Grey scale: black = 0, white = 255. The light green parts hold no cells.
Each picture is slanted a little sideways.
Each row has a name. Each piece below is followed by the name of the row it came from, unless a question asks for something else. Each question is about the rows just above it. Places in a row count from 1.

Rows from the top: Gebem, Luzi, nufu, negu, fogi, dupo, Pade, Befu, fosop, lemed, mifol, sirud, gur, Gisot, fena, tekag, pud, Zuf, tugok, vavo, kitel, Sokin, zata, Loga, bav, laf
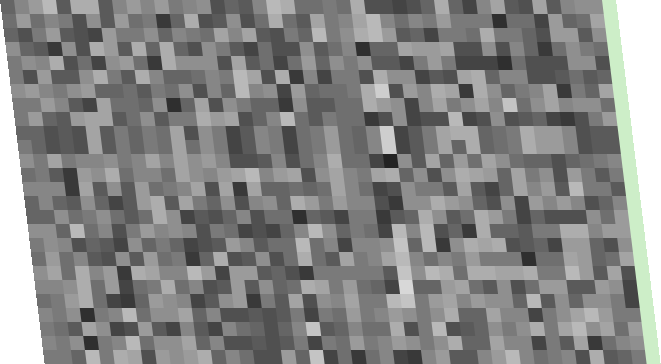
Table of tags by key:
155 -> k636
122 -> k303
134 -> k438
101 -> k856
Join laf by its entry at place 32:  k438
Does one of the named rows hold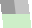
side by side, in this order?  no
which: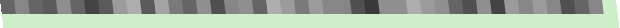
fena
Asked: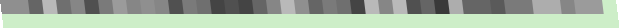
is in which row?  pud
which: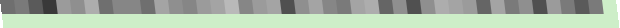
gur

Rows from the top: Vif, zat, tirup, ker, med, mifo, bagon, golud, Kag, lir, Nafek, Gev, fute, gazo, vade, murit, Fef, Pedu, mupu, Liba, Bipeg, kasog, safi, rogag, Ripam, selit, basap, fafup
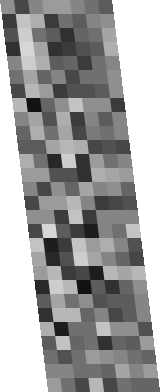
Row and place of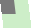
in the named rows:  lir, 6
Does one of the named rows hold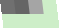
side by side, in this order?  yes
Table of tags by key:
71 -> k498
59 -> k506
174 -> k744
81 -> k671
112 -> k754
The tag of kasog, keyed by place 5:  k671
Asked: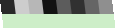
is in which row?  Bipeg
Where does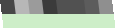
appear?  bagon

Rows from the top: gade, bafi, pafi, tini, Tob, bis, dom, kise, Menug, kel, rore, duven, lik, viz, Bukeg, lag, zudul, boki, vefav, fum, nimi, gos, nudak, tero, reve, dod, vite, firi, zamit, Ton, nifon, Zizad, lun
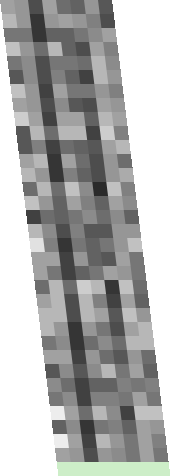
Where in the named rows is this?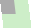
lik, 8
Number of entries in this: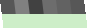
6

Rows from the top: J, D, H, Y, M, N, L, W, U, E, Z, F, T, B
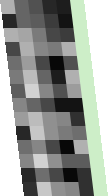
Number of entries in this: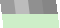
4
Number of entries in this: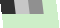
3
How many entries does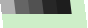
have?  5

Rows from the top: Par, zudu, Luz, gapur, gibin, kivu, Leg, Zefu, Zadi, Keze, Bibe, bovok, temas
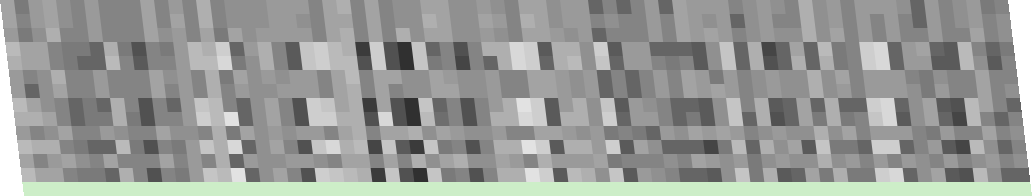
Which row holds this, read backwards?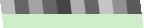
gapur
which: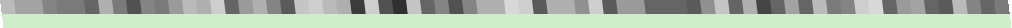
gapur
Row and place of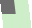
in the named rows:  Zadi, 31

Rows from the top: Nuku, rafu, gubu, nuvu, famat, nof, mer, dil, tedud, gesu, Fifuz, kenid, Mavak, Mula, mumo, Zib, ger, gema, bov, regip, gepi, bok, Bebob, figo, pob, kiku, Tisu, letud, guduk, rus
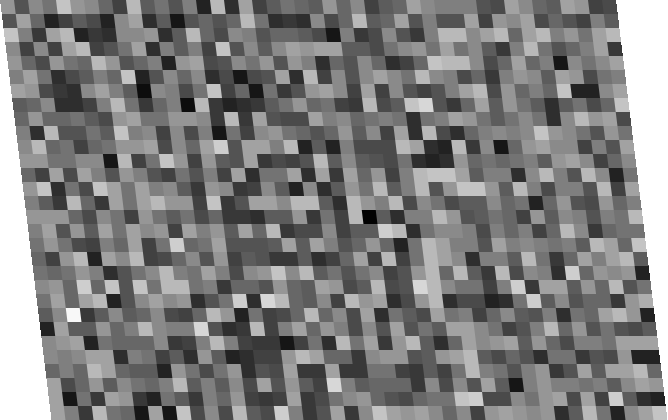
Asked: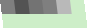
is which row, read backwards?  Tisu
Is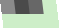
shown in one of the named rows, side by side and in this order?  yes
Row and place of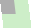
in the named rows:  bok, 44

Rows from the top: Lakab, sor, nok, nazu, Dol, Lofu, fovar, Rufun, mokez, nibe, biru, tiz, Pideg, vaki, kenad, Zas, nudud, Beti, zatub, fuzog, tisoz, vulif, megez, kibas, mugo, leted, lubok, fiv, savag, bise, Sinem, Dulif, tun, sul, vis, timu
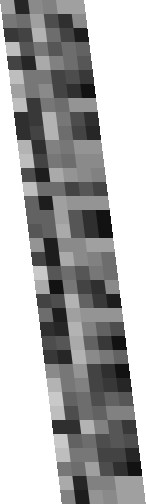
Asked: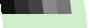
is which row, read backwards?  fovar
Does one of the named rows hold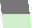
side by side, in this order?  yes

